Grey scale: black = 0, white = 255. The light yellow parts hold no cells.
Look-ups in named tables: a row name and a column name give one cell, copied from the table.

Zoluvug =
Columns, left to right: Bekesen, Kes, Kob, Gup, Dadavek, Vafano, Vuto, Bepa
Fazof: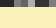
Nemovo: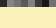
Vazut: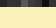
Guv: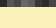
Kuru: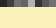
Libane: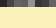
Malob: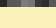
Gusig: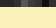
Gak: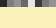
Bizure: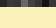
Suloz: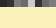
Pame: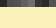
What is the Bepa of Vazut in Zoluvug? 51
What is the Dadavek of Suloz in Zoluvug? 203
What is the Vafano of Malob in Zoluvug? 56
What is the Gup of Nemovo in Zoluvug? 89
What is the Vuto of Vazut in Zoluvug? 16
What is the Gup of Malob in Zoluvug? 124
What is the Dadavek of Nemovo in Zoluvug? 129

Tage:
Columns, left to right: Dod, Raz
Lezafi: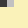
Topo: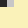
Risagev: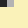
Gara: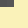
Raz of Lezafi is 193
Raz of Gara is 86
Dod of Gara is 83
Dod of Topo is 39
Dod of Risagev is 36
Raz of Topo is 199
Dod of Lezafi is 57
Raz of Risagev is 179

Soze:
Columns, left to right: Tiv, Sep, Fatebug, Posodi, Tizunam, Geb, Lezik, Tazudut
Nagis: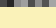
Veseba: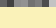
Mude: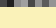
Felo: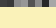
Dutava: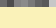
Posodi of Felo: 151
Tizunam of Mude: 71
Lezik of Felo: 39
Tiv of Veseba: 100
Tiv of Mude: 73
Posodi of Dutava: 139
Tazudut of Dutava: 199
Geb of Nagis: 141
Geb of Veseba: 125
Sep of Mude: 32
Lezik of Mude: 91
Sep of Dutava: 77

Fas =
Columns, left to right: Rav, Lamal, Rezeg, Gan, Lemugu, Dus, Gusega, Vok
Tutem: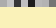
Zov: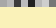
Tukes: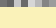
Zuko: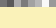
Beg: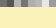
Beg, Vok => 155
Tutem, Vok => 117
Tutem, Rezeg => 54
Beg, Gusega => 231
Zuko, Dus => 184
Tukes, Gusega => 132
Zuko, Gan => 123
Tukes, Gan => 105
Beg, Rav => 113
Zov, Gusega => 206
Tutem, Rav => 172

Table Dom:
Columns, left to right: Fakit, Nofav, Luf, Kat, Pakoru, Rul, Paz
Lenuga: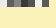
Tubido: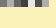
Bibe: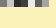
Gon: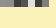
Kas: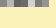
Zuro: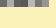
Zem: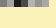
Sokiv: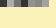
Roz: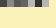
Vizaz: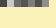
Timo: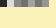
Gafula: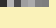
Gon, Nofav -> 141
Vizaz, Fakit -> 70
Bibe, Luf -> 45
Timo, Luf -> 135
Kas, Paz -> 148
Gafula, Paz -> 126
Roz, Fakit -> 70
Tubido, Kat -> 64
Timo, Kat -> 112
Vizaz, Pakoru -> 126
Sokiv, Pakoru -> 145
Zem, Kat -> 74
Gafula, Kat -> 159
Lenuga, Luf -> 134
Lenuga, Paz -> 89
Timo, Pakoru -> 161
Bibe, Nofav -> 199
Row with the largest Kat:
Gafula

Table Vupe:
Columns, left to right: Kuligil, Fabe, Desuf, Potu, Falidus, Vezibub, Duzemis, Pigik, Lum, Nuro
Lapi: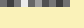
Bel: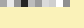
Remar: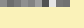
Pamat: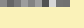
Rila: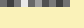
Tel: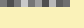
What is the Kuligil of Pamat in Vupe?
138
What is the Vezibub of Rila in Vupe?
159
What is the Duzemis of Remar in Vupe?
81
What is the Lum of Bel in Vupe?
255
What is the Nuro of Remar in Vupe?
113
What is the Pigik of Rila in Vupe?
121
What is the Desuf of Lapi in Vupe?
122
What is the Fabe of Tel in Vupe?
79
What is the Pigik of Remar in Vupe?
229
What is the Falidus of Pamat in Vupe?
131
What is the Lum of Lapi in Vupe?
62
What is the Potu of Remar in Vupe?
144
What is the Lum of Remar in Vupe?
118
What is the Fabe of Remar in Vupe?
109
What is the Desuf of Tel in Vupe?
122
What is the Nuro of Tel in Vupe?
111
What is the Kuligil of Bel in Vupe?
167
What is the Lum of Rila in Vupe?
64

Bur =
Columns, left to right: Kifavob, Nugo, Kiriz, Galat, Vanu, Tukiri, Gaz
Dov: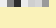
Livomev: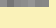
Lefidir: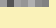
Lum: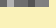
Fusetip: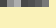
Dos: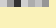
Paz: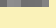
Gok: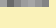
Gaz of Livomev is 135
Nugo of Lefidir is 84
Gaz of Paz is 131
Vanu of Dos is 173
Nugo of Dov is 131
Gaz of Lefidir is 130
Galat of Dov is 236
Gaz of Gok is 132
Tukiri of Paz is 114
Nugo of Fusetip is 144
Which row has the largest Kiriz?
Fusetip

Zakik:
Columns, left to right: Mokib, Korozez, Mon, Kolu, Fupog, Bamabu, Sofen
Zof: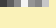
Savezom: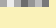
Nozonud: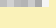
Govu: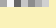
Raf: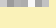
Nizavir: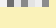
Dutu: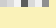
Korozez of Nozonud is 209
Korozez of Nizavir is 110
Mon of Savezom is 172
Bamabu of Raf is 162
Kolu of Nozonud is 180
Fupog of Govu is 141
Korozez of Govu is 246
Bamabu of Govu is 177
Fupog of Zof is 149
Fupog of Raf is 248
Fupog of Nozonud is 203

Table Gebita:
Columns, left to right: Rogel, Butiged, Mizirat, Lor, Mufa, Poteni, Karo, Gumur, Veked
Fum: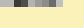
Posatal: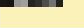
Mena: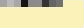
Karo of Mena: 52
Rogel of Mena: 164
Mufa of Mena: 138
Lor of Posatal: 160
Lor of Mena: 20
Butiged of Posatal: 21
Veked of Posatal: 33
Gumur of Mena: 100
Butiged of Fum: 185
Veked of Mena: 113
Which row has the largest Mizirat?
Mena

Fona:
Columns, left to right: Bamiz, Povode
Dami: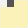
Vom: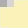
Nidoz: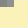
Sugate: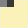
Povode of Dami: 84
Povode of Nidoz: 145
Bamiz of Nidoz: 133
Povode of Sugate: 56
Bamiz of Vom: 174
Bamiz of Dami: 242
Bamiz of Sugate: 130
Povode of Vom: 214
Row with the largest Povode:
Vom

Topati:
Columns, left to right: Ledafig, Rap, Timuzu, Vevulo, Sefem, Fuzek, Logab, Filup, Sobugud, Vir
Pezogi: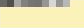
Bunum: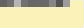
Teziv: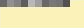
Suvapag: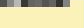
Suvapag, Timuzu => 183
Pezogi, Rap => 79
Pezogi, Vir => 183
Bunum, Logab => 105
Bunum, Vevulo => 113
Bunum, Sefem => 103
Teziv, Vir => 81
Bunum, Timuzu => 181
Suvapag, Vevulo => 55
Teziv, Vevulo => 93
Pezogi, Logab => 149
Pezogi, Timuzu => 167
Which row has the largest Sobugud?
Pezogi

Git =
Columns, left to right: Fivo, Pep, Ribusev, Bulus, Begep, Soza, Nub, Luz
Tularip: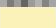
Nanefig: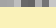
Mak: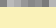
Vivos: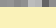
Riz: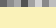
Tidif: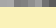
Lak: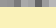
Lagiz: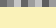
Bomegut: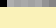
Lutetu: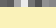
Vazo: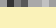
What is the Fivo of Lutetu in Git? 101
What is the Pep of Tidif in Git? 169
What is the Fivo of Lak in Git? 151
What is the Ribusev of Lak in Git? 123
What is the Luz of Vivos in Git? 142
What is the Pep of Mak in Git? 186
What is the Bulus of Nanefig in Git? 104
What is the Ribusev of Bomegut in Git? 163

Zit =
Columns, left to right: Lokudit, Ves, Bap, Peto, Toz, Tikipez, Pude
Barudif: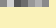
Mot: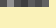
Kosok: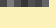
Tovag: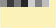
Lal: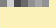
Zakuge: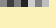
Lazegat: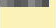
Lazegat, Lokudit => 132
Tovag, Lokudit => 143
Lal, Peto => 105
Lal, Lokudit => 129
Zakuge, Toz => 205
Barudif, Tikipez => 177
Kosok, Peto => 54
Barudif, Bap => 86
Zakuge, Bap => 125
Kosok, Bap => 80
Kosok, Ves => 123
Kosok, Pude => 101
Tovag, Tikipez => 127
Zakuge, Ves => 63
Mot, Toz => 92
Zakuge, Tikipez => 126

